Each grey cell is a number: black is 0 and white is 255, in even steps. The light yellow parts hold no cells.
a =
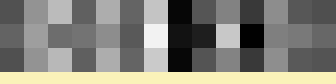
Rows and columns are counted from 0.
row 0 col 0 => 81
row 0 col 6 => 196
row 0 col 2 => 187
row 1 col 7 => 18
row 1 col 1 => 158
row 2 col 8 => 84
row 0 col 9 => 130
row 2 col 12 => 89
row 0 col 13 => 79
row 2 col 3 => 95
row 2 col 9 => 131
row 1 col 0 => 99
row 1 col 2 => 109

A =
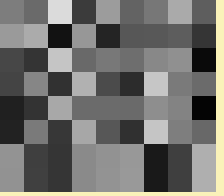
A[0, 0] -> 125
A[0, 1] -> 106
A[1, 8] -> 53
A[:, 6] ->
[119, 88, 136, 198, 142, 197, 25, 25]
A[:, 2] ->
[219, 18, 197, 49, 168, 55, 53, 53]
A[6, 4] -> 146
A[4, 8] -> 4
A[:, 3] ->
[59, 151, 105, 177, 107, 167, 138, 138]
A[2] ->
[71, 52, 197, 105, 120, 110, 136, 144, 10]
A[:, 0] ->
[125, 154, 71, 68, 32, 34, 147, 146]
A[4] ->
[32, 51, 168, 107, 107, 106, 142, 131, 4]
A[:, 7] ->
[170, 93, 144, 122, 131, 126, 63, 63]
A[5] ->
[34, 122, 55, 167, 87, 48, 197, 126, 104]
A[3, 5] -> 44

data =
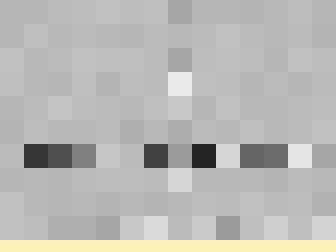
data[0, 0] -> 182
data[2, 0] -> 192
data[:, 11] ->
[184, 185, 183, 187, 184, 184, 108, 180, 186, 207]
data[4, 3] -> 188
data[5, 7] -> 174
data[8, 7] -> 185
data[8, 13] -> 178
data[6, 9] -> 214
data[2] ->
[192, 184, 186, 193, 190, 190, 186, 166, 188, 191, 188, 183, 192, 188]
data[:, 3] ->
[189, 186, 193, 190, 188, 184, 128, 187, 184, 175]
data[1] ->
[182, 191, 185, 186, 184, 183, 186, 184, 187, 192, 186, 185, 187, 180]
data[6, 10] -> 101
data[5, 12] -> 187
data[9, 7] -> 186
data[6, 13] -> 167
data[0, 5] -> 188
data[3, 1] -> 185
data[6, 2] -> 78
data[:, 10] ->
[179, 186, 188, 182, 184, 191, 101, 185, 192, 191]
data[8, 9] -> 186
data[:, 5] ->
[188, 183, 190, 188, 185, 176, 187, 188, 184, 199]
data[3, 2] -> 183
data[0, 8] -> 183
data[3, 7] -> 234
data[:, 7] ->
[166, 184, 166, 234, 199, 174, 156, 214, 185, 186]
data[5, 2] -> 184
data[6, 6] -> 65
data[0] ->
[182, 182, 186, 189, 192, 188, 191, 166, 183, 182, 179, 184, 189, 183]
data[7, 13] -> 185
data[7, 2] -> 183
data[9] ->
[193, 189, 176, 175, 167, 199, 218, 186, 202, 155, 191, 207, 190, 211]

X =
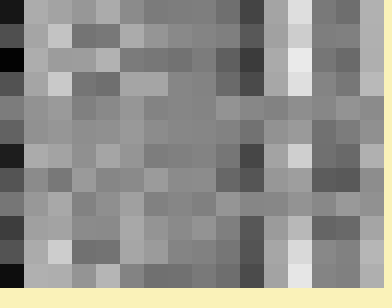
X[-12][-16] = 22
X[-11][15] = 176
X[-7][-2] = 124
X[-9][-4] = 223
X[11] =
[13, 176, 174, 148, 181, 131, 112, 113, 121, 110, 75, 163, 230, 132, 128, 175]
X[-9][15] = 185
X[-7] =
[98, 145, 150, 142, 144, 153, 140, 135, 134, 130, 114, 146, 154, 113, 124, 144]
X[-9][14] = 119
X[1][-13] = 116
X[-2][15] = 182
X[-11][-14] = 195
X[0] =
[22, 172, 163, 151, 171, 139, 123, 125, 126, 111, 68, 164, 222, 121, 110, 177]
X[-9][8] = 131
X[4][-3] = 135
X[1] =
[79, 165, 195, 116, 120, 171, 149, 137, 132, 127, 88, 161, 205, 126, 128, 176]
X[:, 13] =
[121, 126, 118, 132, 135, 113, 112, 92, 136, 101, 136, 132]
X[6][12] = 207
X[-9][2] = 201
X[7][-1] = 141
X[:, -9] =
[125, 137, 114, 134, 134, 135, 128, 139, 134, 138, 132, 113]
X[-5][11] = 151
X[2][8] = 124
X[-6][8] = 131
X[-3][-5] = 155
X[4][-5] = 130
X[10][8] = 129
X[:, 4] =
[171, 120, 178, 111, 137, 144, 165, 134, 143, 138, 115, 181]
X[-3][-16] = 61
